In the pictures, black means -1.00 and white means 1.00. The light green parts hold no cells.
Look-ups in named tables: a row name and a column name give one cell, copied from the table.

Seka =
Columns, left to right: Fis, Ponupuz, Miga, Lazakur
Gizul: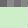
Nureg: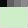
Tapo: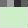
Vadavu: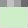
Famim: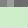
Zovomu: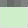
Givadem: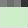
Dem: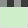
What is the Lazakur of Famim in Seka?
-0.14
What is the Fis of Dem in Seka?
0.11
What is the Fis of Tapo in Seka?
-0.12
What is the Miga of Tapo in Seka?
-0.62
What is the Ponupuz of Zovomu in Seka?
-0.16
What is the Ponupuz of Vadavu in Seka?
0.51
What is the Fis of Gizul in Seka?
-0.17
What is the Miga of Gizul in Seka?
-0.09
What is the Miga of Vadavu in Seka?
0.26
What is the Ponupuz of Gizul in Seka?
0.08
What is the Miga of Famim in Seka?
-0.15
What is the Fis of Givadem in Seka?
0.01
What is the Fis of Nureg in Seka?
-0.92
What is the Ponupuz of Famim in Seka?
0.23
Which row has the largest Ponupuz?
Vadavu

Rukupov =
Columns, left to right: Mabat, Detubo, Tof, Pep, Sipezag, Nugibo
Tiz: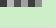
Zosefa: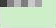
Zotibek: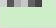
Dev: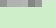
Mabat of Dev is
0.17
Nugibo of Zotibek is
-0.46
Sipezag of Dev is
0.04
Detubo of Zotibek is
-0.32
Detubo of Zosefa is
0.03
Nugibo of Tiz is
0.14
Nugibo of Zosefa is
0.29
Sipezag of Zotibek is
-0.22
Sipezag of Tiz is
-0.51
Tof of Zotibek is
0.38

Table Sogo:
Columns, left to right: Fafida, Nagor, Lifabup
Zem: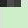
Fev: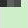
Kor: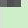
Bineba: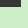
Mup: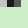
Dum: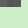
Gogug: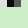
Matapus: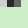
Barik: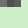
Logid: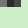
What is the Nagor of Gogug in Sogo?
-0.91
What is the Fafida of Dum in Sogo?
-0.25
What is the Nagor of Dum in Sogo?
-0.33
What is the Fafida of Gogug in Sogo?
0.75
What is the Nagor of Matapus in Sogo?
-0.67
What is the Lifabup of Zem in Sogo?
-0.51
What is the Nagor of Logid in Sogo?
-0.66
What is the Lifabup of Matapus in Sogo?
-0.21
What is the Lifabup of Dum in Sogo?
-0.31
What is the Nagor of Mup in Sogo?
-0.79
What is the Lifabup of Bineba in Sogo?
-0.57
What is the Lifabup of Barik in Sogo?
-0.28
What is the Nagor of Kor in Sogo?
-0.37
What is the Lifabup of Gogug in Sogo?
-0.32
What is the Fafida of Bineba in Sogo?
-0.57
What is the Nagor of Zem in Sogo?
-0.40
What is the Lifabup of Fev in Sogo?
-0.39
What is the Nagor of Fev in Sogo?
-0.25
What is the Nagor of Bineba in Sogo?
-0.57
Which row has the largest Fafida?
Gogug

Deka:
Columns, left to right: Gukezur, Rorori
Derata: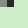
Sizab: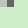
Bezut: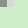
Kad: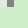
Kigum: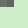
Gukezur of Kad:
0.80
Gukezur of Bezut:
0.11
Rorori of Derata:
-0.68
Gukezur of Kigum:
-0.14
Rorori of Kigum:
-0.23
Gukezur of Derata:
0.08
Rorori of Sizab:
-0.20
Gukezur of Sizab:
0.51
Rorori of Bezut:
0.70
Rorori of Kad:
0.03
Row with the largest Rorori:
Bezut

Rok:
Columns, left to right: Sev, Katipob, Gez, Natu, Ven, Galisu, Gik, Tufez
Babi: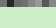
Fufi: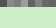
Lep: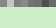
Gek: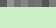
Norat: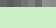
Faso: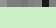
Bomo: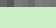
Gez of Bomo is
-0.04
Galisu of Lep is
-0.14
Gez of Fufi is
-0.02
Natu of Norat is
-0.10
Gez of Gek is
-0.09
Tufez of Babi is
0.05
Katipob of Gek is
0.15
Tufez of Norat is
0.09
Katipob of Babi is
-0.69
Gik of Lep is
-0.38
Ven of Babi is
0.06
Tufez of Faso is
0.00
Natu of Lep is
0.07
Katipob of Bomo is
-0.30
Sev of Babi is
-0.10

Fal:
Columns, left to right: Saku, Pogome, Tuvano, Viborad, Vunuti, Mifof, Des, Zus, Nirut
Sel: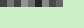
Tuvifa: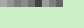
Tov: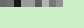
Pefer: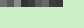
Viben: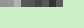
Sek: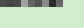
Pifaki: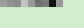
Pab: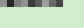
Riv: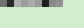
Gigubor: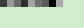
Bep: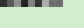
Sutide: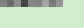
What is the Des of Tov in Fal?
0.41
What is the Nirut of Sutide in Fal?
0.16
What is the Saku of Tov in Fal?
-0.16
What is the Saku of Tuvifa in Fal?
0.32
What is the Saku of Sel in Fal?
-0.47
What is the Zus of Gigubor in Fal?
-0.95
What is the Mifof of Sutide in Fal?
0.03
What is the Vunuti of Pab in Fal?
-0.53
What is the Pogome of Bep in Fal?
-0.30
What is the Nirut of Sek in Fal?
-0.19
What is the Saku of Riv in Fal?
-0.11
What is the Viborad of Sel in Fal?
0.16
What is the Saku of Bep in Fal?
-0.63
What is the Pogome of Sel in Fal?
-0.07

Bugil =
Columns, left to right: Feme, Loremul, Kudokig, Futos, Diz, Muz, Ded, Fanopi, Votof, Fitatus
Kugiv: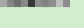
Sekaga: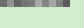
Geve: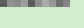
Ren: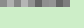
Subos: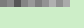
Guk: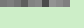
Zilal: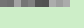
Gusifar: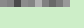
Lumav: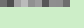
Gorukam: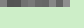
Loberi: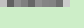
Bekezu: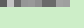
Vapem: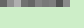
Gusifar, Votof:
-0.03
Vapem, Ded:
-0.05
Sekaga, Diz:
-0.04
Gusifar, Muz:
0.40
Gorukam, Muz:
-0.18
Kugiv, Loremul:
0.04
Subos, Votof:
0.13
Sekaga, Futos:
-0.10
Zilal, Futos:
-0.08
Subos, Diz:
0.20
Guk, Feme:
-0.06
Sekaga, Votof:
0.03
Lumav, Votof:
0.11
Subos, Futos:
0.04
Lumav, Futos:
0.47
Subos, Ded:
0.15
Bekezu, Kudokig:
-0.16
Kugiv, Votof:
0.49
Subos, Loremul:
0.08

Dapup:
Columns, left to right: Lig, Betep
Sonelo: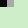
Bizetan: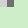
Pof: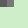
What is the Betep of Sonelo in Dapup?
0.33
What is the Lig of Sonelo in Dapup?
-0.92
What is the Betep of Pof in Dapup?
-0.06
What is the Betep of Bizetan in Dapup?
-0.12
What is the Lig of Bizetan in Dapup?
0.65
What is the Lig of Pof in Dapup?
-0.27

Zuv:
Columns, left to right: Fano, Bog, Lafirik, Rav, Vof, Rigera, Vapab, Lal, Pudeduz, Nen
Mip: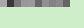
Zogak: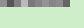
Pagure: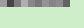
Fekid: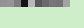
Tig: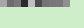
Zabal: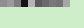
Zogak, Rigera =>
0.04
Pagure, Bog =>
-0.46
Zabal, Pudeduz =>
-0.10
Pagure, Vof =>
0.06
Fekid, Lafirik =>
-0.02
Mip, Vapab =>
0.13
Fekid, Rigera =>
-0.31
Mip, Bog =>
-0.56
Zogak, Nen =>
-0.20
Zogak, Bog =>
-0.33
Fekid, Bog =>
0.17
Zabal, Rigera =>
-0.29
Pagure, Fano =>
0.23
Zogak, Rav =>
0.46
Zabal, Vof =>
0.42
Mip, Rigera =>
-0.19
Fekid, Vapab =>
-0.17
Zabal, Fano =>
0.12
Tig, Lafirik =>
-0.06
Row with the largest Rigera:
Zogak

